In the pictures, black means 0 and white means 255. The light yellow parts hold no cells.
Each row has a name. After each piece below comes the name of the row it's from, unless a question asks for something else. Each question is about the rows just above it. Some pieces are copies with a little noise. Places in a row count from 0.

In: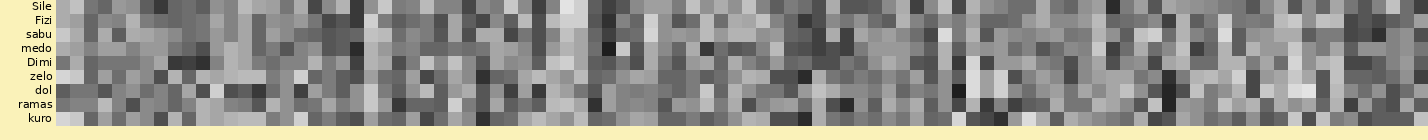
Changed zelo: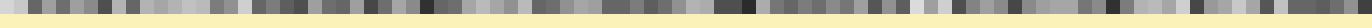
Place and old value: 13, [186]
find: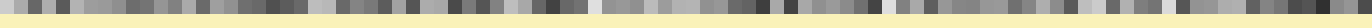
sabu
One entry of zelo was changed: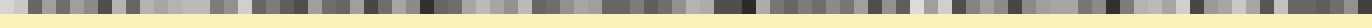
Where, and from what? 62, [86]

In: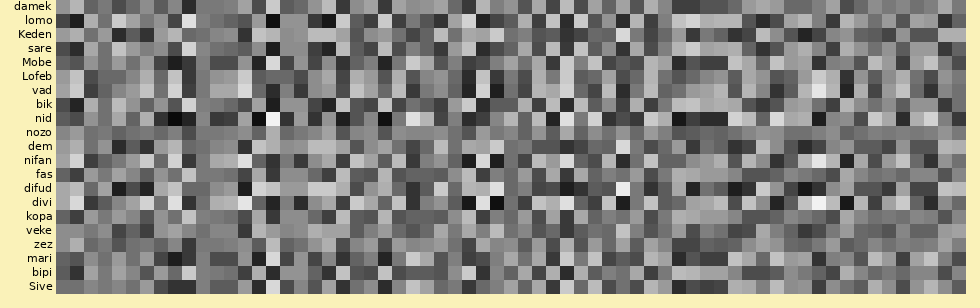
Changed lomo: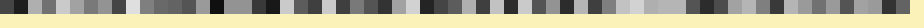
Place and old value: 11, [113]
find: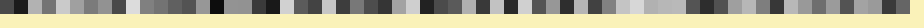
lomo
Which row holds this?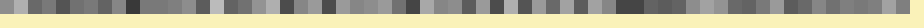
zez
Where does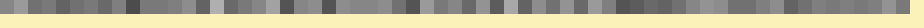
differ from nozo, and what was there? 33, [99]
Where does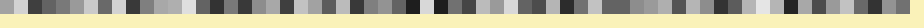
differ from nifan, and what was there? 10, [121]
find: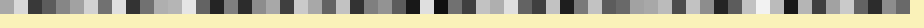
divi
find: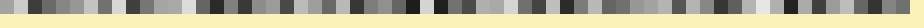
vad

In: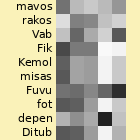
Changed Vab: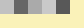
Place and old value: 3, [209]
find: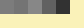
Fuvu
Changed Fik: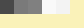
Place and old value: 2, [122]
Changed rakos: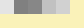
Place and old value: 0, [221]
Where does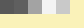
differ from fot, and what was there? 2, [156]

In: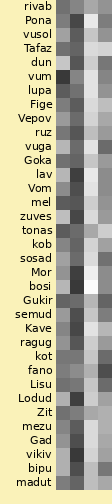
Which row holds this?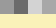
Vepov
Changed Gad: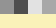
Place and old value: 2, [218]
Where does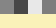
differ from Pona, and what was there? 0, [125]

